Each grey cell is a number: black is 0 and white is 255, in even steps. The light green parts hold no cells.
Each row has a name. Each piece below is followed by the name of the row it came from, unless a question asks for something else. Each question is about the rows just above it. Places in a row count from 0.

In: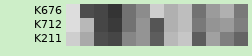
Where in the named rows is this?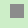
K676, 5
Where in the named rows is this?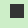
K676, 3
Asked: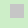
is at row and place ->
K211, 8
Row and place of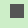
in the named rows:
K712, 6
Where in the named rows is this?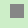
K211, 4
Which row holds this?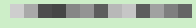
K211
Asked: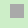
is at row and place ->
K211, 1

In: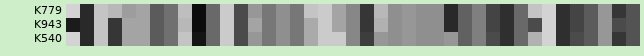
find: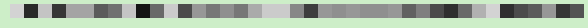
K540
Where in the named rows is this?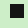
K540, 9
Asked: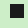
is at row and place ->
K943, 0
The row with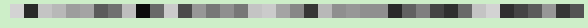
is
K779
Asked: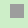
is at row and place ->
K779, 4
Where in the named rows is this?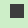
K540, 21
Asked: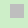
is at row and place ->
K779, 8

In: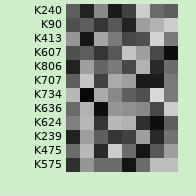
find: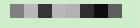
K624
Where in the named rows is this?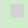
K413, 6
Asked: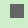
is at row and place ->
K806, 2
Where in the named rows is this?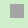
K413, 2
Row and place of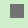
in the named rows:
K239, 7

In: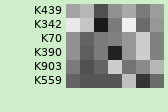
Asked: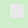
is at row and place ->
K342, 0
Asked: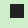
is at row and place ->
K390, 3
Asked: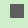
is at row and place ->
K390, 1
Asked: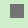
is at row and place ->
K903, 4
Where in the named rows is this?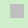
K559, 4

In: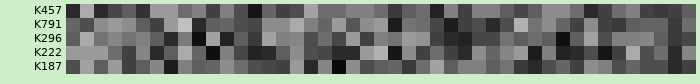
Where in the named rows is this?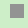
K296, 25
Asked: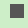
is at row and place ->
K791, 20
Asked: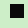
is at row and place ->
K187, 19
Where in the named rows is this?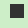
K457, 5
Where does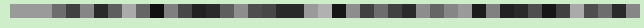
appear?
K222
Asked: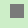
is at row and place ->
K296, 8
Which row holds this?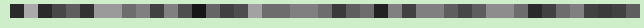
K457

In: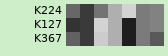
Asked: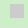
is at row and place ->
K367, 2
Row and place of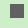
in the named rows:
K367, 0

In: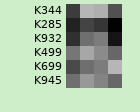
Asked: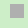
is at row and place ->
K344, 2
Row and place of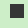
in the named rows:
K285, 2
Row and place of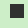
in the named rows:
K932, 0
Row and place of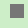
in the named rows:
K499, 0

